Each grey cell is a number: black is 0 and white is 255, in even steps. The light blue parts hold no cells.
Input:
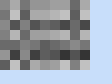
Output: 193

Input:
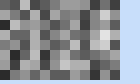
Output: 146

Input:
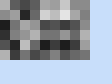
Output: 128

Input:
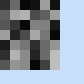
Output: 158

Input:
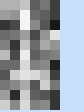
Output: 62

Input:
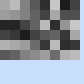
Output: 79

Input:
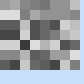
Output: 135
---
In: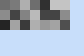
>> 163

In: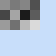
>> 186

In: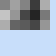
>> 70

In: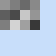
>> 160

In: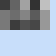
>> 71

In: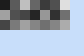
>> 133
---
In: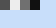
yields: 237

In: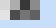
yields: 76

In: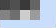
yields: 111

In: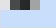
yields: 73

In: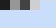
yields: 151

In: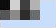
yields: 138

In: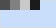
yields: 129
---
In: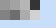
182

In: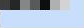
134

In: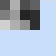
77

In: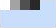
80

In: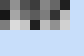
81

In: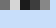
27

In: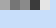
138

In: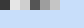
207

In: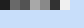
83
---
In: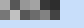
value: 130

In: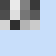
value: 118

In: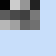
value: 64

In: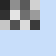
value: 111

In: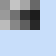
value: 51

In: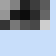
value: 42
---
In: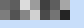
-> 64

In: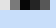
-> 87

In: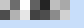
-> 36

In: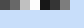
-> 23

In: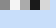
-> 215

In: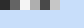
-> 73

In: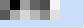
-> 79

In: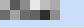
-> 189
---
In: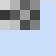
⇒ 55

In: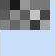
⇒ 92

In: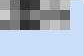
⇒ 203

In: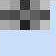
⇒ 83

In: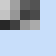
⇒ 195

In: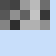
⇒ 87

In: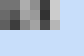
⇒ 106

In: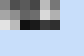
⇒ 166

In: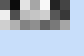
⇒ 238

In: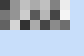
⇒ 119
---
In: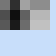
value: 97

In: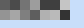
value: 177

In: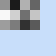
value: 208

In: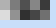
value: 48

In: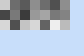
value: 165

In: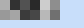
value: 71

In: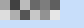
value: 199

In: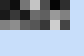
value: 96
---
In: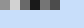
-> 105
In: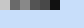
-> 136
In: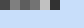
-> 94
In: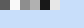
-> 142
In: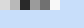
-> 41
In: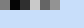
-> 47
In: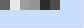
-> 158
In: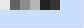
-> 141
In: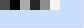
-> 170
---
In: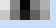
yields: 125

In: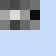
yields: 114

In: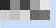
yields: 163

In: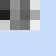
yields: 226

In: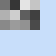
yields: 197

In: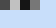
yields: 119
